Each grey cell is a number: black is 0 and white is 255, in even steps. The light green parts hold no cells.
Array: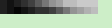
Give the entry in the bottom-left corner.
32
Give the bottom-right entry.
189
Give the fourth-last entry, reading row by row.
147
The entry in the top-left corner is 32
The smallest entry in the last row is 5
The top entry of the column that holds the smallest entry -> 32
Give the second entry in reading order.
18
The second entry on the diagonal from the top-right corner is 177
